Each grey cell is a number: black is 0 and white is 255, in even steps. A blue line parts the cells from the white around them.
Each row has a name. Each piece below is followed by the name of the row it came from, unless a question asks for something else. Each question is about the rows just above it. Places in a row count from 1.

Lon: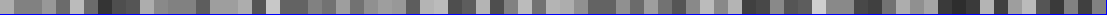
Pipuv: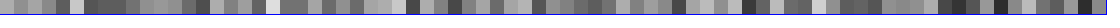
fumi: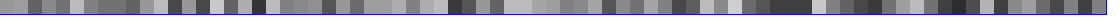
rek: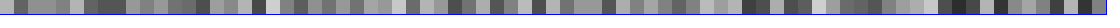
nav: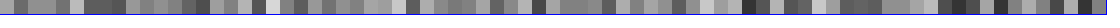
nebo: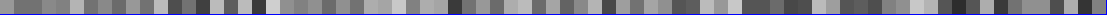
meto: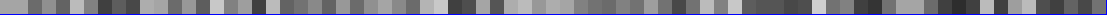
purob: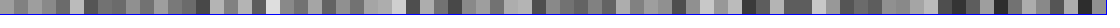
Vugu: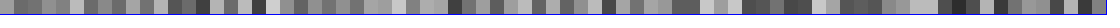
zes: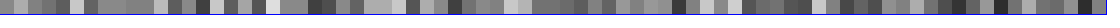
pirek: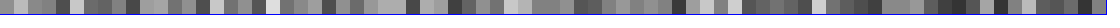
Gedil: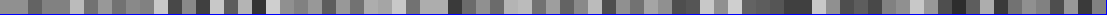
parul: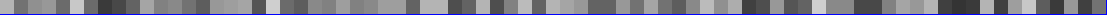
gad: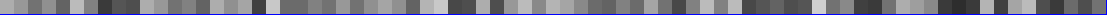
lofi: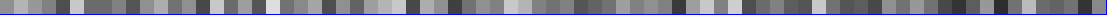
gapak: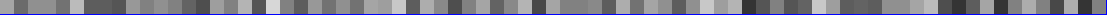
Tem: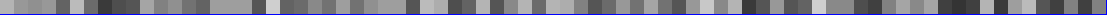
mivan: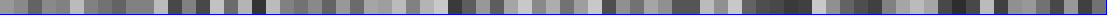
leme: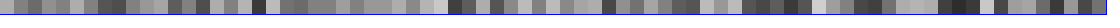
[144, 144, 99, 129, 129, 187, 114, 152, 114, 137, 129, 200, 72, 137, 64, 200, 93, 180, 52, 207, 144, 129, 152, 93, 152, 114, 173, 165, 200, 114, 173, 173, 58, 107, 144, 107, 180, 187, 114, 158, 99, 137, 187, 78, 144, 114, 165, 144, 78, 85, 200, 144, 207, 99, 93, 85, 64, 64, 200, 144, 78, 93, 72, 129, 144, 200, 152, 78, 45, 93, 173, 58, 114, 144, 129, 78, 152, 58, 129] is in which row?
Gedil
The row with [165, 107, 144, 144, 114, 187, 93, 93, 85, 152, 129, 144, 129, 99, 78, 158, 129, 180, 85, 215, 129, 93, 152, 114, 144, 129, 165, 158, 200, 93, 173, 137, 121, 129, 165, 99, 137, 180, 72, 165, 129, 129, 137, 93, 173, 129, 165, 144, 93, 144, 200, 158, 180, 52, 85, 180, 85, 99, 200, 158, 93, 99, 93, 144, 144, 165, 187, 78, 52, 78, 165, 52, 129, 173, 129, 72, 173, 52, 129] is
nav
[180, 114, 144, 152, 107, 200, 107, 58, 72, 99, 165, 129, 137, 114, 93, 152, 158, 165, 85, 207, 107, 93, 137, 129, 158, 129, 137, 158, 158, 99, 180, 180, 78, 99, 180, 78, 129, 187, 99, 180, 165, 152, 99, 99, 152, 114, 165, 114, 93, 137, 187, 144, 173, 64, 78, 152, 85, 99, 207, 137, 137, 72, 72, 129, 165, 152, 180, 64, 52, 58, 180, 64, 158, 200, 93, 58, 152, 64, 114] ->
parul
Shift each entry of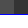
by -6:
[72, 46]
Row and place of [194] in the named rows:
mivan, 16
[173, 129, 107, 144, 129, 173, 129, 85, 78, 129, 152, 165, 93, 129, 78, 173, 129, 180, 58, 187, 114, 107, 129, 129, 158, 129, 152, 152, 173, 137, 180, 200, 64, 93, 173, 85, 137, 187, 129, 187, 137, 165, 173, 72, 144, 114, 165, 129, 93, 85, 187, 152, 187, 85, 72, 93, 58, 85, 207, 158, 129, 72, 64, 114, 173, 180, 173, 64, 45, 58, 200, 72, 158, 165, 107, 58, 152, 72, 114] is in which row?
leme
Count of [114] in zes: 8

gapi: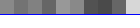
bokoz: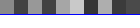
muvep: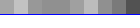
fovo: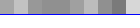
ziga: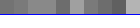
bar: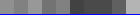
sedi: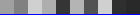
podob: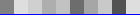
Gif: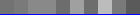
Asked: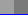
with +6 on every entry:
[166, 128]
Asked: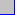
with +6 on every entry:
[200]
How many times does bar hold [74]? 2
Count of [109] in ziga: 2

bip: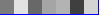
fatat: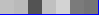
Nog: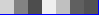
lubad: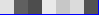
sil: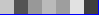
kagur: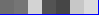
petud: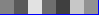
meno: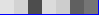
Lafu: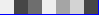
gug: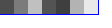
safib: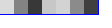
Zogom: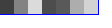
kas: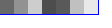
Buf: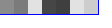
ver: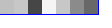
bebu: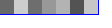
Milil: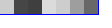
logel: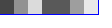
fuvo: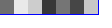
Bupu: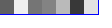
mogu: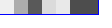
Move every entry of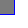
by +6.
[129]
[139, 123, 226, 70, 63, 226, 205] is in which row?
Buf
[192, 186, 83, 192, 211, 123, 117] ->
fatat
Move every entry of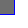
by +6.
[116]
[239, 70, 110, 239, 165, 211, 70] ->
Lafu
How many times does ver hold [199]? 2

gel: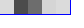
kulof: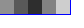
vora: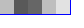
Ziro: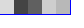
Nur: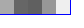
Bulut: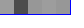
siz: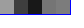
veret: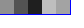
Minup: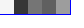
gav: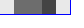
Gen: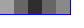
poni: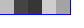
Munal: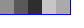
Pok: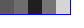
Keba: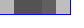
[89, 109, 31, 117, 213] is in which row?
Pok
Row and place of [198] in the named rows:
Munal, 4
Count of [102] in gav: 0
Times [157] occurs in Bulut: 2

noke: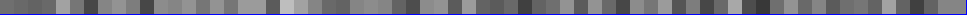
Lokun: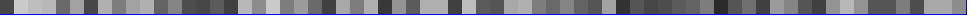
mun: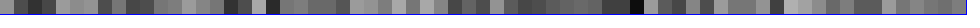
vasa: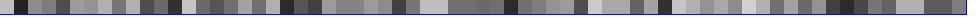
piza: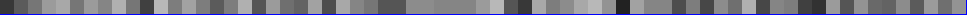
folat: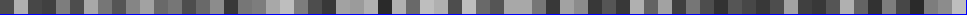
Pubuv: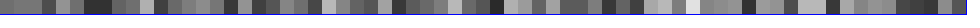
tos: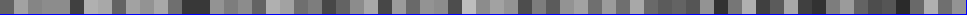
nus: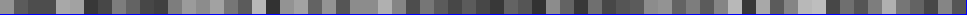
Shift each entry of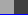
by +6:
[174, 70]
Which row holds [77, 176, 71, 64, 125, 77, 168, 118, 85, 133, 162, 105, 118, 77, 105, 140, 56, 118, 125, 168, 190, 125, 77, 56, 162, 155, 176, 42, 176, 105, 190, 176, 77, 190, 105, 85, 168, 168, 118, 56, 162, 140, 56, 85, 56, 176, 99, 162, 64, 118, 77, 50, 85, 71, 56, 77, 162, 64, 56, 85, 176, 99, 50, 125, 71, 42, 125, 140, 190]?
folat
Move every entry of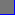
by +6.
[124]
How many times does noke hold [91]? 5
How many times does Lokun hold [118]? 0
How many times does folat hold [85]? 5

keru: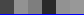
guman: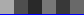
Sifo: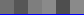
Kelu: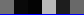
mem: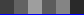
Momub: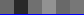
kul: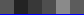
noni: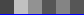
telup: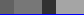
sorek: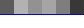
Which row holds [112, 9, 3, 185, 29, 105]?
Kelu
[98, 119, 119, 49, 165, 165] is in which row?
telup
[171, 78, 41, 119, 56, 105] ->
guman
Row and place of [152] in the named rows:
keru, 6
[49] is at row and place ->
telup, 4

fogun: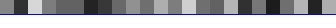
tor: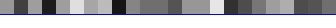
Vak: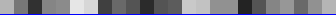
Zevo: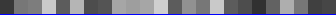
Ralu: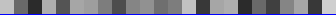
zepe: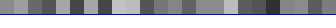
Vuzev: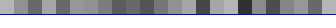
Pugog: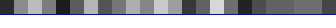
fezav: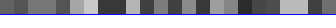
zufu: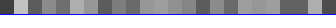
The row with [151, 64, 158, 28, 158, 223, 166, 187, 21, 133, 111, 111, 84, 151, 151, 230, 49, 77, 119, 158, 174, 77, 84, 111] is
tor
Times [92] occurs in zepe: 2
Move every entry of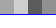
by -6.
[160, 201, 86, 139]
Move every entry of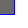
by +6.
[111]
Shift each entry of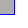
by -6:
[168]

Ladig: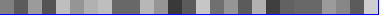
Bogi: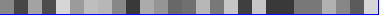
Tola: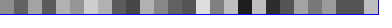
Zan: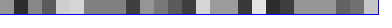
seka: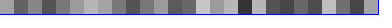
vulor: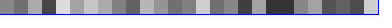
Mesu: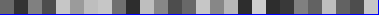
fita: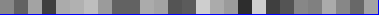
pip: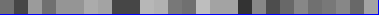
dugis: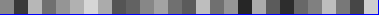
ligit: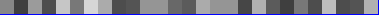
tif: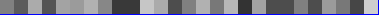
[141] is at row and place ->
Tola, 1
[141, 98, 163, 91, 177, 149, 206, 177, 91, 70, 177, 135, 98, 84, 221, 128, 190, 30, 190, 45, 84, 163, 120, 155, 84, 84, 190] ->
Tola
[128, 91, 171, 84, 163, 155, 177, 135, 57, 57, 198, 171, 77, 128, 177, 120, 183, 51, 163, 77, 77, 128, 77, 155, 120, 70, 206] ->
tif

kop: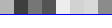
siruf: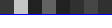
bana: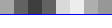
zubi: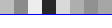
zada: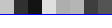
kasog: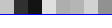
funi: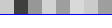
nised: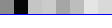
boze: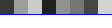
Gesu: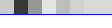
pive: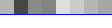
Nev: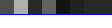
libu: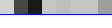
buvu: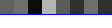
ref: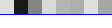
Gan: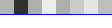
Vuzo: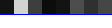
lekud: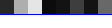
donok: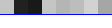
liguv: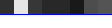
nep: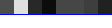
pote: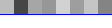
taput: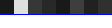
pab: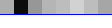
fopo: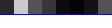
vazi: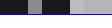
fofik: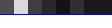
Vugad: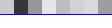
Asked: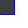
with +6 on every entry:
[68]
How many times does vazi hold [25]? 4
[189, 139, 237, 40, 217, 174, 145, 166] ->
zubi

